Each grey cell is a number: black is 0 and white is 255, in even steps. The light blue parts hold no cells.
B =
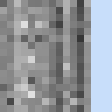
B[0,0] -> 100
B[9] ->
[127, 146, 175, 155, 161, 154, 155, 121, 90, 191, 126, 81, 140]
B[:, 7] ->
[109, 127, 125, 101, 135, 147, 124, 121, 121, 121, 111, 131, 112, 114, 147, 117]
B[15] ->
[135, 142, 166, 168, 137, 148, 136, 117, 98, 159, 113, 80, 147]
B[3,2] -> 179
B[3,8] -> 66
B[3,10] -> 126
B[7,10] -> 122
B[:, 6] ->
[131, 147, 143, 166, 141, 119, 143, 144, 141, 155, 144, 160, 138, 128, 182, 136]
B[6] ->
[135, 134, 169, 163, 115, 145, 143, 124, 97, 154, 120, 87, 145]
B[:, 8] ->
[137, 75, 97, 66, 106, 132, 97, 94, 101, 90, 90, 99, 124, 101, 85, 98]
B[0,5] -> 120
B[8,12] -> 147
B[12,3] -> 203
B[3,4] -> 130
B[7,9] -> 157
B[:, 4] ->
[121, 159, 126, 130, 143, 148, 115, 164, 212, 161, 141, 88, 159, 225, 137, 137]
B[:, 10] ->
[147, 118, 121, 126, 111, 118, 120, 122, 124, 126, 135, 119, 132, 104, 181, 113]
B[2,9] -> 157
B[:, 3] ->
[144, 140, 160, 222, 163, 99, 163, 164, 175, 155, 161, 178, 203, 171, 141, 168]
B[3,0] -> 128
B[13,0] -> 135
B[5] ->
[148, 112, 154, 99, 148, 89, 119, 147, 132, 161, 118, 55, 170]
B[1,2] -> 157
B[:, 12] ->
[172, 144, 148, 123, 141, 170, 145, 145, 147, 140, 147, 137, 147, 147, 139, 147]
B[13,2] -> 164

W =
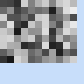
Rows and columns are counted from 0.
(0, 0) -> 72
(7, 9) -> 109
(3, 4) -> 199
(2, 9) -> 155
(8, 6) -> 148
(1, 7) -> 32
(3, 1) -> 222
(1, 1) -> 144
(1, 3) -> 89
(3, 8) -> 80
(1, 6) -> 122
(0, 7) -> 133
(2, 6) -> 212
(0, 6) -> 203
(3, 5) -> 158
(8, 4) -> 93
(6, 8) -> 45
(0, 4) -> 129
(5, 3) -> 181
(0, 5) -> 177
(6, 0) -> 205
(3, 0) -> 134
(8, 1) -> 23
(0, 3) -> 208
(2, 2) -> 82
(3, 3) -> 42

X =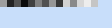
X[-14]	158
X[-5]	210
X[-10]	64
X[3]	11

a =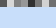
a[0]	87
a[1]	215
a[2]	129
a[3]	151

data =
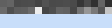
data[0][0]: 96
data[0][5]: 68
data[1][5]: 237
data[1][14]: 86
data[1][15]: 196
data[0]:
[96, 100, 74, 76, 77, 68, 82, 74, 75, 77, 74, 54, 74, 49, 100, 47]
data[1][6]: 69
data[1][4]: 107

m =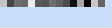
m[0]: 196
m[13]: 200
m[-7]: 94
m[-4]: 169

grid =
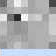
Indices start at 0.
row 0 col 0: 110
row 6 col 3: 177
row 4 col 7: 206
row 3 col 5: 173
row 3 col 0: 182
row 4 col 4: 173
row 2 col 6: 165
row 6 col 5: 176
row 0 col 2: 240
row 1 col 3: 176
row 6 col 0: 148
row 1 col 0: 154
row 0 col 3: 204
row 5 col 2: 171
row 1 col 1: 172

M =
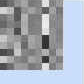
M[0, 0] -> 84
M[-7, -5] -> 125
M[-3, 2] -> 196
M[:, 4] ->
[120, 162, 124, 125, 129, 166, 161, 124, 164, 121]
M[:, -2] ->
[132, 161, 141, 136, 148, 147, 142, 123, 152, 127]
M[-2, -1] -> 126
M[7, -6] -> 134
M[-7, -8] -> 128
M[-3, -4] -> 144
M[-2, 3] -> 123
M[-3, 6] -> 174
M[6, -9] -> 171
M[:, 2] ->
[143, 91, 90, 116, 79, 151, 178, 196, 137, 153]
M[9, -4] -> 134
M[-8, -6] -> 178
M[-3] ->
[75, 93, 196, 134, 124, 144, 174, 123, 171]
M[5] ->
[199, 163, 151, 121, 166, 149, 54, 147, 133]
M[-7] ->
[103, 128, 116, 171, 125, 134, 234, 136, 139]
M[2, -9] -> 118
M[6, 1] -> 147
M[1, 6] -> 97
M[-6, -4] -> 132
